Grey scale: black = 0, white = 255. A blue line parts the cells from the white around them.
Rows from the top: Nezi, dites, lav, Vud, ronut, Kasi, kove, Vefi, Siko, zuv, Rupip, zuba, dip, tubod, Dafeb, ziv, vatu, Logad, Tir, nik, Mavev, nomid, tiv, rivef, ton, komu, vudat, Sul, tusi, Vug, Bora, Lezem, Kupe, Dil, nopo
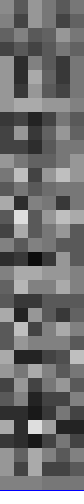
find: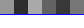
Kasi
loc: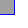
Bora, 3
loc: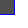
komu, 4
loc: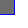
tubod, 3
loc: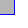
Mavev, 1
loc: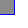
Nezi, 0

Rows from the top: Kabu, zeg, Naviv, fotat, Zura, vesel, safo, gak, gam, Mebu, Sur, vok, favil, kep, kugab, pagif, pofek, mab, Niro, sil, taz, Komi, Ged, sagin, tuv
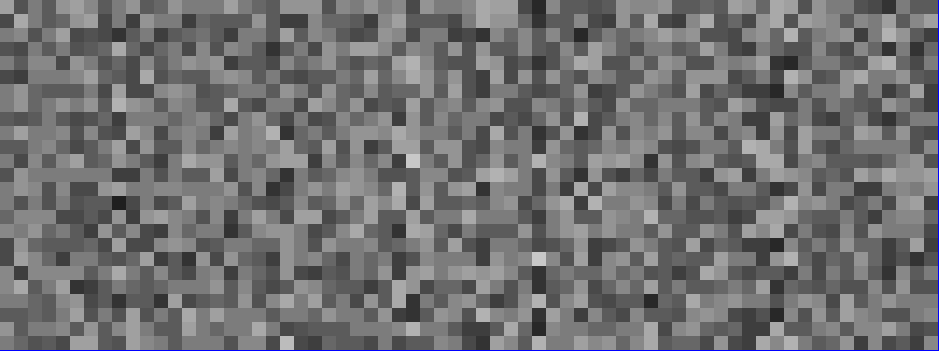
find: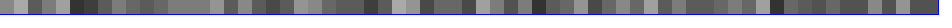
taz
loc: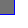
Naviv, 14

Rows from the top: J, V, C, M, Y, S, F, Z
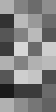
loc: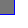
Z, 2
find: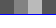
C
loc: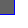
Z, 3
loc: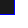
F, 0

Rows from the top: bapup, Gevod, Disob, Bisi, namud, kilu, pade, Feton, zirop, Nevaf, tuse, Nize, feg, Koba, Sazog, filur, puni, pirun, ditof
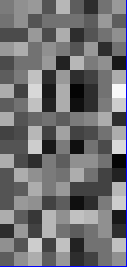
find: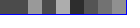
Disob
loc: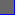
zirop, 2
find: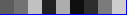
Feton
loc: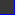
filur, 2
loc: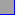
Nevaf, 4
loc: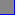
zirop, 6

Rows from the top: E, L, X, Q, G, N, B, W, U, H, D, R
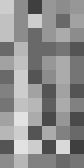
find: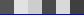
D
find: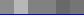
R
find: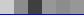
E
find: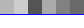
H
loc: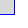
D, 4
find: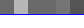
Q
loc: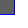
W, 3

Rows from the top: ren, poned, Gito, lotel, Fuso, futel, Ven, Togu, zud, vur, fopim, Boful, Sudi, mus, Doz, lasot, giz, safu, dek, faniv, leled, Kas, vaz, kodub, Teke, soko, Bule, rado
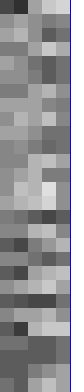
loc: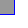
safu, 3
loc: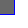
fopim, 3
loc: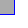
lotel, 4
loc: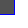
Kas, 1

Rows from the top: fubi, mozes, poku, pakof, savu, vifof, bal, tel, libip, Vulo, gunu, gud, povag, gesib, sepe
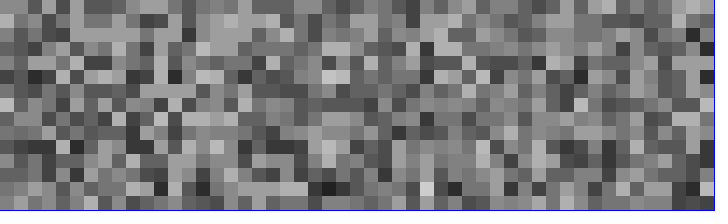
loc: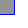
Vulo, 26
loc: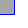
sepe, 38
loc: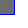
Vulo, 1

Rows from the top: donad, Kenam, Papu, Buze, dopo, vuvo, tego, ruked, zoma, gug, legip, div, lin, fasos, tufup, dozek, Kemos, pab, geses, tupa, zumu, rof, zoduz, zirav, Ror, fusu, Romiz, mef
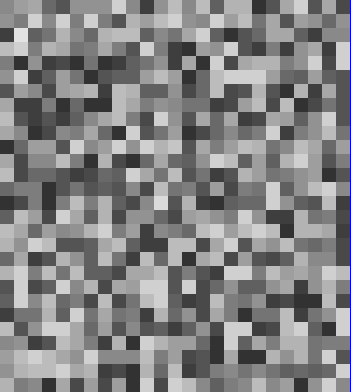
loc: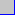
legip, 12
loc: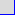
tufup, 11

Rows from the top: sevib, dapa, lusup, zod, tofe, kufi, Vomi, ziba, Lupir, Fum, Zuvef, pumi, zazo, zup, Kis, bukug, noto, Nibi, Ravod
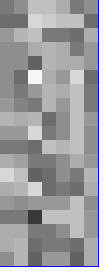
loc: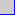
dapa, 3
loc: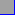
pumi, 1
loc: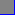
ziba, 1

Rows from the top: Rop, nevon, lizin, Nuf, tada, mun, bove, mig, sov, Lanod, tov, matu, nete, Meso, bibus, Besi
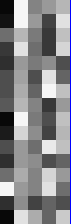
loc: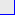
tov, 3
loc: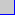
Besi, 4
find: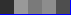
tada
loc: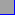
mun, 1
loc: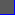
mig, 0

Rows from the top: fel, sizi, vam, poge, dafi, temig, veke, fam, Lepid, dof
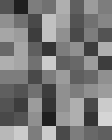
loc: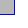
dof, 0
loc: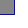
sizi, 7

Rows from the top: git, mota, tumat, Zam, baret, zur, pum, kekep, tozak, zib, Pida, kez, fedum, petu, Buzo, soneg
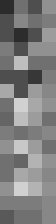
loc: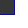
zur, 2
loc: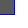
soneg, 0
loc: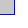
Pida, 1

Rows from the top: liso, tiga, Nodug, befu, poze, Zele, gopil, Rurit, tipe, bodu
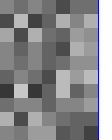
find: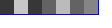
gopil
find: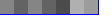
befu
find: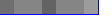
Rurit
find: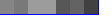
bodu
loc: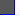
bodu, 4
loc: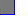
bodu, 1
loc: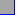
Nodug, 0

